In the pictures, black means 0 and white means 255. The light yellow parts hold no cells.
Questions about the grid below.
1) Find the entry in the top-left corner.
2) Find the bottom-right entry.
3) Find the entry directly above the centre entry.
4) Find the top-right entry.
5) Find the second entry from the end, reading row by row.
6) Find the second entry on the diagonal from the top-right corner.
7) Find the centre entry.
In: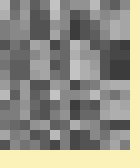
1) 185
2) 125
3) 104
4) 136
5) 165
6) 146
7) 104

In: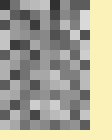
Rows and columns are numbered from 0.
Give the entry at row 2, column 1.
155
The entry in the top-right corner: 92
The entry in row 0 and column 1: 115
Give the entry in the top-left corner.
48
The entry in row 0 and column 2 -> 176
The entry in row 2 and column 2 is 136
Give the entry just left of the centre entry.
127
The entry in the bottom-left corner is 186
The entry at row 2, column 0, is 80
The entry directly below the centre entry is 167
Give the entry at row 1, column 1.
92
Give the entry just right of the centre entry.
103
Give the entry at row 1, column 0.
176

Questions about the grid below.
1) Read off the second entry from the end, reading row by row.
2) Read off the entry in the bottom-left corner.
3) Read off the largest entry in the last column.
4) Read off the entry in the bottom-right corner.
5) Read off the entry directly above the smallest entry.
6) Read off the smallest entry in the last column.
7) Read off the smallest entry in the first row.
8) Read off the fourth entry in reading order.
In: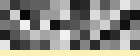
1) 219
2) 229
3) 185
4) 53
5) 85
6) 17
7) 29
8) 96

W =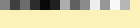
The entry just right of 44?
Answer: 8
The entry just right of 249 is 182
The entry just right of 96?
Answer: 139
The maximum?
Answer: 249

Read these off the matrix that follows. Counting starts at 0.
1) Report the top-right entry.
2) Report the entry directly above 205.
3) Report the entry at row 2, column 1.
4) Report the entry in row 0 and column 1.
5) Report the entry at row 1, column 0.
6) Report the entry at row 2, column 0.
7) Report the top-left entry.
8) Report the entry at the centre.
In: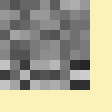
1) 152
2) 38
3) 92
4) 83
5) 152
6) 133
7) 112
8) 133

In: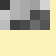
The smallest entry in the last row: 64
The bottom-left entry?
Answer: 188
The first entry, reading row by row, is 52
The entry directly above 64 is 179

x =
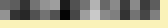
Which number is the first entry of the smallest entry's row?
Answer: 147
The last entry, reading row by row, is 127
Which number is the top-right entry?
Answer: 93
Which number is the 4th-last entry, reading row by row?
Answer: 51
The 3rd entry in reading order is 51
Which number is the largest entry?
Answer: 201
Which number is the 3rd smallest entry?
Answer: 39
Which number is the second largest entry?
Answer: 179
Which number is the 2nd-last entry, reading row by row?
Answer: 70
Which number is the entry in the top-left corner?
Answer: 104
